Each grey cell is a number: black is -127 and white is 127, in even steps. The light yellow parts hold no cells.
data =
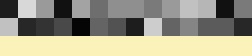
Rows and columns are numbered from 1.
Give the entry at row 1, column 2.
88
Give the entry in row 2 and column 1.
65
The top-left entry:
-98
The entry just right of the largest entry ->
26
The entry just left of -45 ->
-27
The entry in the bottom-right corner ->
-88
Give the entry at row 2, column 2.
-88
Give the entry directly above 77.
-5

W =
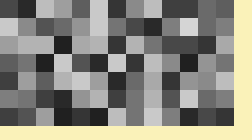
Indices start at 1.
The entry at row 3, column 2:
51
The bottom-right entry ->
-74
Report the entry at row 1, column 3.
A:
61
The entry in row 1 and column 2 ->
-86
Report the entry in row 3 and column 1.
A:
30
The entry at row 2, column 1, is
73
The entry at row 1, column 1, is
-55
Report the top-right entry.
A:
-33
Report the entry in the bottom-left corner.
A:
-64
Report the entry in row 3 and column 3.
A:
51
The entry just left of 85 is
-1
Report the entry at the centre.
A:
73
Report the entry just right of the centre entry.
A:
-74
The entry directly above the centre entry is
-74
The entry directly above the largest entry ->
-64

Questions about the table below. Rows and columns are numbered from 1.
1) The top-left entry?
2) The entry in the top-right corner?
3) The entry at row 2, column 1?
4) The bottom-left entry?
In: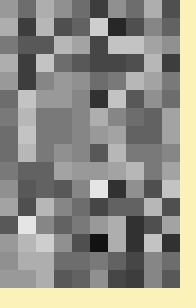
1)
25
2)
-48
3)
46
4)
25

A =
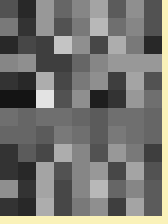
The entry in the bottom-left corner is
-76
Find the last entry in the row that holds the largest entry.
-16
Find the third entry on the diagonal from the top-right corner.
45
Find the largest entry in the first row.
36
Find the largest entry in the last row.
45
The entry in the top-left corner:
-45
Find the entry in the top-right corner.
-45
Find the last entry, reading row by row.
-36
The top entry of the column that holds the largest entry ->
24
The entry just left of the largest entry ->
-107
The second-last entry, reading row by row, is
36
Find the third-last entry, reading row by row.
-65
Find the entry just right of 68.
15
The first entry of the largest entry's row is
-107
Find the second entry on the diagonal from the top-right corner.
6
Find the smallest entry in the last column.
-87
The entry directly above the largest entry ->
45
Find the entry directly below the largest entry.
-16
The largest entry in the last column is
24
